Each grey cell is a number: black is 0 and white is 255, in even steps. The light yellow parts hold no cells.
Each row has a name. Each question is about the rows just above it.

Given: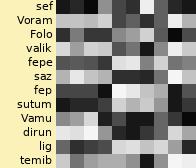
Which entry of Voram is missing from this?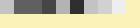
[187]
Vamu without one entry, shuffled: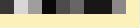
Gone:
[31]
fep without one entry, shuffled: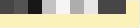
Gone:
[17]

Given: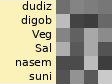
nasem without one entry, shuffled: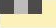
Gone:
[61]
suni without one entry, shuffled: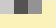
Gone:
[89]
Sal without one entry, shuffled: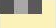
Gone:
[174]
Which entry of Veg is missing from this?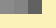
[168]
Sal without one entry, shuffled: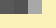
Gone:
[174]
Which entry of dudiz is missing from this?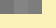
[111]
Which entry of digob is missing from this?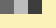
[67]

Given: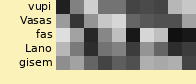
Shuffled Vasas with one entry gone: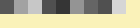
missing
[155]
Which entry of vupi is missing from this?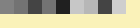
[74]
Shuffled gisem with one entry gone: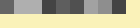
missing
[168]
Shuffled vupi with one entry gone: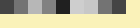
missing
[74]
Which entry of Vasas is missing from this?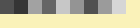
[87]

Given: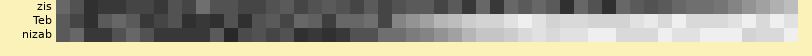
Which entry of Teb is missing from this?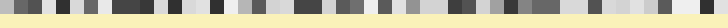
[96]
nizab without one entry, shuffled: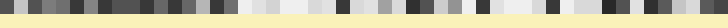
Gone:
[75]
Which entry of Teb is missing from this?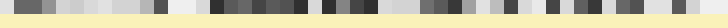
[62]
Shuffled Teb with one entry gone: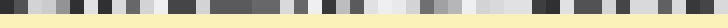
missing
[132]
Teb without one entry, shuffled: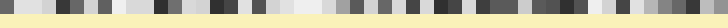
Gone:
[233]
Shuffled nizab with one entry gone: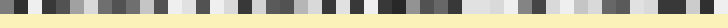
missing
[75]

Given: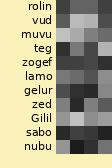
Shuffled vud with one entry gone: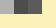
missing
[186]
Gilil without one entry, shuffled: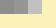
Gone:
[156]
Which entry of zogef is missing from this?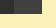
[71]
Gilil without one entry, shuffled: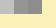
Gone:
[156]
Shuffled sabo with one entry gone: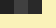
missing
[56]

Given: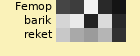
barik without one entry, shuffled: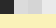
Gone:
[34]
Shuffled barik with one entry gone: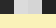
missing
[234]
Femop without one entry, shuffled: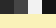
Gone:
[61]

